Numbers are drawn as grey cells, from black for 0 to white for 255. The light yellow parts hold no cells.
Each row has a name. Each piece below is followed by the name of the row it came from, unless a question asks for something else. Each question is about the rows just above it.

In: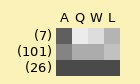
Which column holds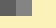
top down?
A
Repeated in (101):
[172]
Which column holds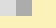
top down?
W
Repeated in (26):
[74]
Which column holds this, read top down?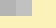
L
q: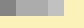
(101)
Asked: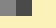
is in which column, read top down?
A

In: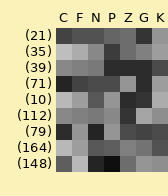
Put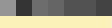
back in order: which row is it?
(21)
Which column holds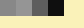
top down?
P
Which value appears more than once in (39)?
[44]
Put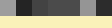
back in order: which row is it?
(71)

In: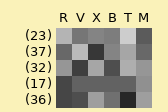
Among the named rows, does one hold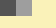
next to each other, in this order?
no
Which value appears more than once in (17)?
[98]
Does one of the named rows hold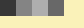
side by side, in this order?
no

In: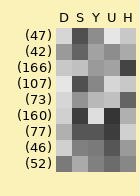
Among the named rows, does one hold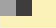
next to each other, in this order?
no
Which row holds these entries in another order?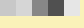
(107)
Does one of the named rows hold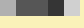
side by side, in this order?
no
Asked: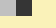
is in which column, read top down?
U

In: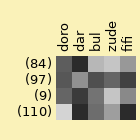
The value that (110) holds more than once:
[43]
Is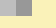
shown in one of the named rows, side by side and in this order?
no
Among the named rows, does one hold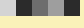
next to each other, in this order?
yes
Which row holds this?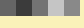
(9)
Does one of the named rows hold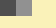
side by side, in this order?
no

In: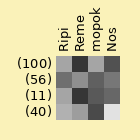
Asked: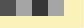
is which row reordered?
(100)
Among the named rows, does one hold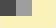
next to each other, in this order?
no
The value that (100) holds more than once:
[165]

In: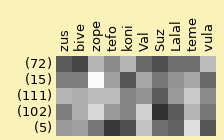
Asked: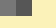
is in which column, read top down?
vula
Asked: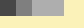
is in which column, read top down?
bive
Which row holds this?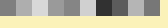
(102)
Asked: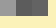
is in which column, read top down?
Lalal
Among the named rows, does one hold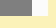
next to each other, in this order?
yes

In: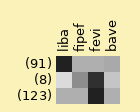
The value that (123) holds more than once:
[175]
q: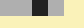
(123)
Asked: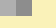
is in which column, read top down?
fipef
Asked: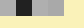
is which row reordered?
(91)
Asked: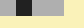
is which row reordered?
(123)
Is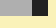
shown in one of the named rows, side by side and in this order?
yes

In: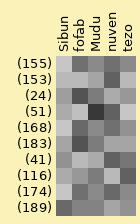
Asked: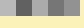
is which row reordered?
(41)
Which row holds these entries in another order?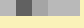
(153)
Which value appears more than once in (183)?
[165]
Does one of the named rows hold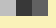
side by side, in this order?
yes
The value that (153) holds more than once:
[185]
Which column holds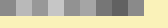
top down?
tezo

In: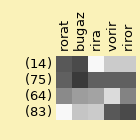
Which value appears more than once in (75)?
[96]
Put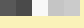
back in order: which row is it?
(83)
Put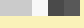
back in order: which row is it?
(14)
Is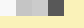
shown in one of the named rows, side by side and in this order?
yes

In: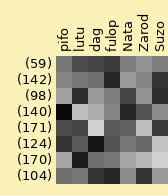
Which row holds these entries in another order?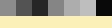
(140)
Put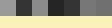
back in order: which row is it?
(104)
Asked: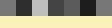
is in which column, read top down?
lutu
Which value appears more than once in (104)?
[52]
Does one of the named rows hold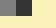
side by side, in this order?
no
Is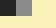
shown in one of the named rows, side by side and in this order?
yes

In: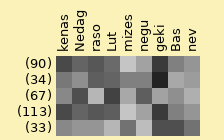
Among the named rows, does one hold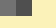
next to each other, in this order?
no
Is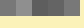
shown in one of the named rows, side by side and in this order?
no
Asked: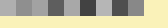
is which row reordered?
(67)

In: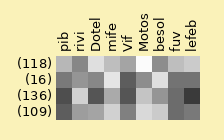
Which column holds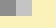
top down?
Motos
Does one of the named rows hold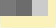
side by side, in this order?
no

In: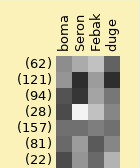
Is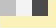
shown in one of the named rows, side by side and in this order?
no
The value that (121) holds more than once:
[46]
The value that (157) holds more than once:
[112]
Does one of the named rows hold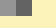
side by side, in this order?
no
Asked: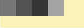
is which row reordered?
(94)
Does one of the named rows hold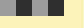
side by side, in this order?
no

